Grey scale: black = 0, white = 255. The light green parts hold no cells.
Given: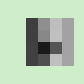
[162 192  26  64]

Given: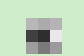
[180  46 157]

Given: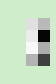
[185 235]

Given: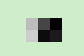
[ 3 12]

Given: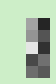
[ 37 148]

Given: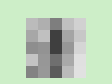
[209 165  63 151 131]
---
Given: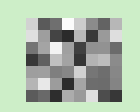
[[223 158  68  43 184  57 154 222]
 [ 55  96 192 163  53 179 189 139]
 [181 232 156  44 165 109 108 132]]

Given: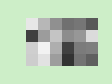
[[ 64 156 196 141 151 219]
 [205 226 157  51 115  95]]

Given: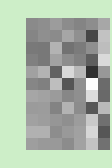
[[133 143 139 166 144  71 194]
 [128 120 162 141 129  94 218]
 [134 128 190  86 144 253 107]
 [155 156 131 179 140  87 186]
 [177 177 141 153 161 215  86]]

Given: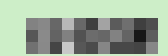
[[ 87 138  99 129  82 108 103 130 100  24  93]]

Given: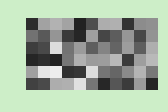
[[114  89 149  58  38 159  70  93 150  72 147]
 [ 38  46  35 118 176 155 157 185  59 158 185]
 [ 65  74 173 176 224 118  39  86  59 155  37]]

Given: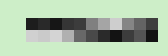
[[208 202 212 176 104  73  42  19  60  84  18]]

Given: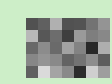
[[184  87 109  62 154 126 136]
 [135 148 137  99 115 141  93]]

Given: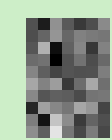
[[ 78 101 149 103 129 122 118]
 [108 114   0  83 114  77 105]
 [166 130 157  57 108 168 111]
 [ 38 160 135 118 166 151  68]
 [142  95 228 119  72 124  72]]

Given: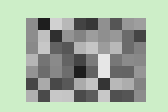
[[141 192  47 148 131 157 143 152 107  68]
 [181 116 138  99  69 123 230 119 139 136]
 [ 70 170  72  88 171 195  52 184 173 131]]
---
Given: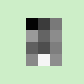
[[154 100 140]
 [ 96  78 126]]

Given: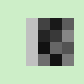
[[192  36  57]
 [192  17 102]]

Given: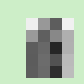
[[154  95 136]
 [ 93 104  38]]

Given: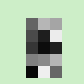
[[ 74  30 236]
 [ 54  12  32]]

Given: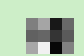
[[ 97 102  52]
 [167 241   7]]

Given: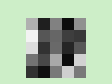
[[243  86 102]
 [221  50 105]]
